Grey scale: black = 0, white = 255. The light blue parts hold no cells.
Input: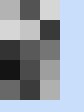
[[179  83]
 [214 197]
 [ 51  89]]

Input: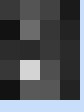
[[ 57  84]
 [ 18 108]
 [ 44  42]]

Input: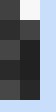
[[ 65 247]
 [ 46  67]
 [ 69  34]]

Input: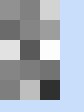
[[145 129]
 [107 133]
 [226  89]]

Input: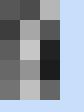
[[ 87  76]
 [ 61 167]
 [ 93 198]]

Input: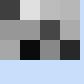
[[ 63 224]
 [151 151]
 [167  11]]
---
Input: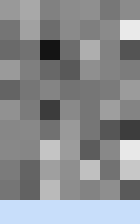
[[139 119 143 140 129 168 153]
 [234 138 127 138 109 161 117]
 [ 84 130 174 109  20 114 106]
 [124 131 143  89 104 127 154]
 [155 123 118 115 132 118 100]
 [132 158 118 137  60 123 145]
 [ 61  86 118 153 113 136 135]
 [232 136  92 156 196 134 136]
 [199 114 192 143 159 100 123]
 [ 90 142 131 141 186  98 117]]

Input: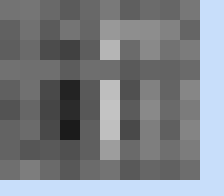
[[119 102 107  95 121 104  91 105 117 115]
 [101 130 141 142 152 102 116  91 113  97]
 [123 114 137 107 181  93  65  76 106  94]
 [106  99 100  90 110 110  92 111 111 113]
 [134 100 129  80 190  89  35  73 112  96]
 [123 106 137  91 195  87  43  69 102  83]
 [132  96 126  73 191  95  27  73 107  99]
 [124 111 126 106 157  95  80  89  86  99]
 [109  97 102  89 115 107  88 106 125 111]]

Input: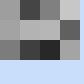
[[199 128  69 158]
 [ 96 182 179 163]
 [164  40  63 124]]

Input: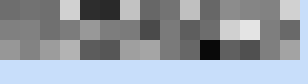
[[209 130 133 140 103 192 115 103 194  41  45 209 111 114 110]
 [105 126 228 208 109  94 122  74 123 125 152 124 112 129 128]
 [163 127  80  96   9 103 122 165 159  86  92 179 156 131 151]]

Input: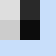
[[ 41 222]
 [ 12 204]]

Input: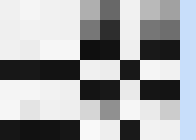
[[161 185 241 104 175 240 241 245 240]
 [110 118 240  45 119 240 241 242 239]
 [ 22  25 239  18  15 246 246 236 240]
 [241 245  24 236 240  19  19  24  23]
 [ 20  21 234  24  20 239 242 245 244]
 [204 234 246 144 214 238 240 228 246]
 [240 242  25 238 249  22  18  17  22]]

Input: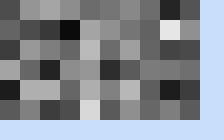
[[ 84  37 109 136 117 108 141 165 149  77]
 [144 230  98 117 144 164  11  57  76 100]
 [ 74  68 100 159 108 186 102 126 152  61]
 [111 120 123  91  45 150 141  35 102 164]
 [ 61  29  94 183 129 174 102 175 175  28]
 [ 91 126 103 143  90 216  77  61 128  90]]

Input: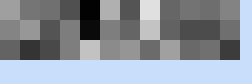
[[131 110 115 102 224  84 176   2  80 112 117 159]
 [111  76  76  98 195 101 126  10 125  84 151 132]
 [ 60 112 105 160 107 149 139 194 126  73  52  99]]
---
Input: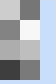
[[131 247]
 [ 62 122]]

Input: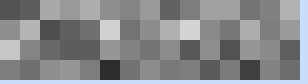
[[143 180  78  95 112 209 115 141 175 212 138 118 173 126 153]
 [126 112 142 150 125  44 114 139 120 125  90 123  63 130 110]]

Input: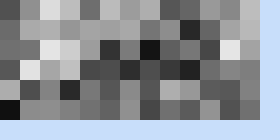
[[107 170 176 150 164 160 168 117 141  40 101 164 184]
 [ 87 226 166 192  73  77  46  78  57  34 109 133 126]
 [ 16 140 142 128 113  98 144  71 112  91 147  82 112]]

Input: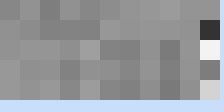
[[145 140 130 131 130 151 147 149 148 146  51]
 [152 144 145 130 145 143 134 147 127 147 125]]

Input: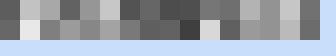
[[103 232 127 155 135 163 121  95  98  63 216  96 154 147 186 108]]

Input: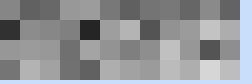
[[ 49 140 135 128  37 158 180  84 146 155 195 173]
 [117 179 162 113  97 174 162 155 187 174 214 189]]

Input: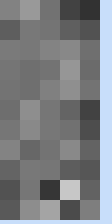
[[ 94 120 116  95  82]
 [117 111 115 150 107]
 [110 142 118 100  66]
 [131 103 115 137  99]
 [ 82 118  54 199  98]]
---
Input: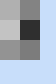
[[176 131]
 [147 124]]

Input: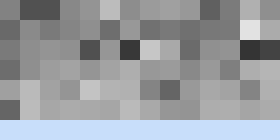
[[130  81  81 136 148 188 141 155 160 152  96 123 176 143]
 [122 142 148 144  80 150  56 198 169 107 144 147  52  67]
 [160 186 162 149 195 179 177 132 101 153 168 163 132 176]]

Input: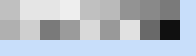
[[192 229 229 238 192 186 147 137 122]]

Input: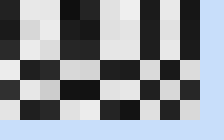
[[ 34 232 231  15  36 225 239  27 233  22]
 [ 42 235 220  38  37 230 230  30 232  27]
 [ 48 231 205  19  18 226 231  32 216  39]]

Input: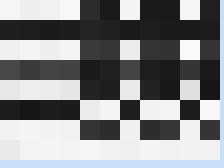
[[245 238 241 247  44  26 243  27  26 245  32]
 [239 243 238 243  59  54 236  52  51 249  52]
 [231 237 235 230  35  30 234  35  24 224  22]
 [242 244 242 241  52  45 240  45  54 242  53]]

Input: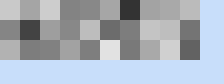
[[201 165 205 131 136 166  51 163 169 187]
 [178 125 129 162 126 226 121 169 208  98]]

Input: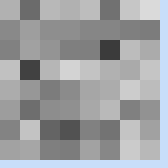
[[177 107 184 177 189 113 198 218]
 [129 161 148 127 127  59 188 171]
 [172 151 124 139 166 172 204 188]
 [131 195 100  82 129 115 196 161]]

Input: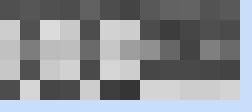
[[ 80  86  80  77  96  77  68  87  98  99  83  89]
 [193 125 188 190 106 198 158 144 102  67 127 105]
 [ 77 213  70  73 205  62  53 212 212 205 205 211]]
